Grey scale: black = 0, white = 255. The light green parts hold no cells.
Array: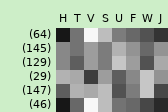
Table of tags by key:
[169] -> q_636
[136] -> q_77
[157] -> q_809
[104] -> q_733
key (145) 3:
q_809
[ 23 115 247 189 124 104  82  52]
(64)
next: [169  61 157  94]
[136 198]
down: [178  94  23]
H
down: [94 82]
U
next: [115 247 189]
[124 104]

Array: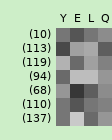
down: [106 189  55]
E
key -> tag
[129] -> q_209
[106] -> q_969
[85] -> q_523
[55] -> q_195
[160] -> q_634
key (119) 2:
q_969
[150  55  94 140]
(68)
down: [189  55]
E
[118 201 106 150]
(137)

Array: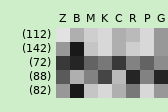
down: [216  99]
P
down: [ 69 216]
K
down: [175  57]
C
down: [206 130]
R
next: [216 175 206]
[216 152]
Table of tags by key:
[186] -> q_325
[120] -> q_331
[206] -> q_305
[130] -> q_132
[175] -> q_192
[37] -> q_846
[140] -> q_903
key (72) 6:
q_132

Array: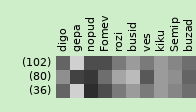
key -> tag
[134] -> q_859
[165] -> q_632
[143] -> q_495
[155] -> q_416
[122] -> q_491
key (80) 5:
q_632
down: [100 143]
digo

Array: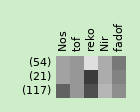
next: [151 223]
[172 120]
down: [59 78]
reko
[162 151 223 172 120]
(54)
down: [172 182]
Nir

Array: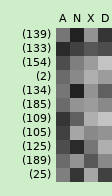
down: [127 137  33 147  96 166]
N
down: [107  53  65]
A
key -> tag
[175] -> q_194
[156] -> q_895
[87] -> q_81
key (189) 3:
q_81
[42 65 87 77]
(133)
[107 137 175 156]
(2)

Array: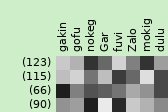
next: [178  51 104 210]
[128  51]
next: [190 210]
[116 190]

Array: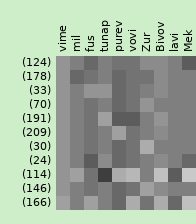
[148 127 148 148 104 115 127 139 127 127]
(33)
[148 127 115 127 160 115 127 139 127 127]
(209)
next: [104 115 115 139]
[127 127]
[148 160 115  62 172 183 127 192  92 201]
(114)
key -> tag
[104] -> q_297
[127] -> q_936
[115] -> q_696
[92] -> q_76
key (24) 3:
q_76
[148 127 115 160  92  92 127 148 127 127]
(191)
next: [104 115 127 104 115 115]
[139 127]

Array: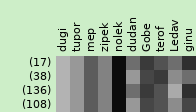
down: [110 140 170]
Ledav
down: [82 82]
terof

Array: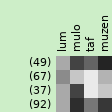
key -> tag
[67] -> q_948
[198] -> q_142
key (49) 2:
q_948
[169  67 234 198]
(37)

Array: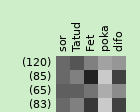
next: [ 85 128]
[162 150]
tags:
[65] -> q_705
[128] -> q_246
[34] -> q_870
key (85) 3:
q_870
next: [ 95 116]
[172 139]
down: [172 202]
poka
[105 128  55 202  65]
(83)

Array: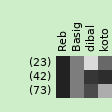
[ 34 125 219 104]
(23)
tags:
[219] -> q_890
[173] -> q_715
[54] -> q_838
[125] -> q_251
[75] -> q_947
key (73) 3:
q_947
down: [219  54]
dibal
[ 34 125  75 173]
(73)

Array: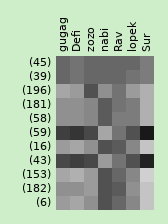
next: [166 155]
[ 81 144]
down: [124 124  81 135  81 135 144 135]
lopek
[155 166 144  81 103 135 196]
(6)
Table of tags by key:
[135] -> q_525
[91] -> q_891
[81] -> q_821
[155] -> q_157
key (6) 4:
q_821
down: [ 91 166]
nabi

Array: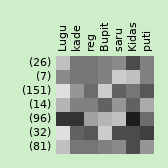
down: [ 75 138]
saru
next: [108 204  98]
[118  87]
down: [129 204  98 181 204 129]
Bupit
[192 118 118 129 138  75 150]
(81)
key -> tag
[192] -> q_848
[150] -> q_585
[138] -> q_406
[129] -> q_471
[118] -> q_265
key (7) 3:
q_265
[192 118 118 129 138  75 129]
(26)
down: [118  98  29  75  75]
Kidas

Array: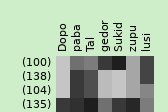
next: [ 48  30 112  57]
[ 39 124]
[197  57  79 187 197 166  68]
(138)
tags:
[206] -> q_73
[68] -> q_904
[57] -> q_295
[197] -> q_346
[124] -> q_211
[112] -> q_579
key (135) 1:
q_295
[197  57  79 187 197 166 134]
(104)

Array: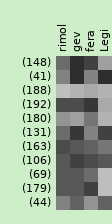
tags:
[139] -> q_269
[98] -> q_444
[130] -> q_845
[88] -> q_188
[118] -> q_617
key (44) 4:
q_444
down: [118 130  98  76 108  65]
fera
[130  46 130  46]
(41)
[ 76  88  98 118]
(163)
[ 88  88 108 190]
(69)

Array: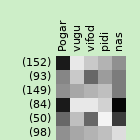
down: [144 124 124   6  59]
nas
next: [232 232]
[210   6]
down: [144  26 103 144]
Pogar
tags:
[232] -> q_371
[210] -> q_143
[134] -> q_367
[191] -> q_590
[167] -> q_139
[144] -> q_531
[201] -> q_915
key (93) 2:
q_915
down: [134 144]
Pogar
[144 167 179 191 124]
(149)
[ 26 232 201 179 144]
(152)

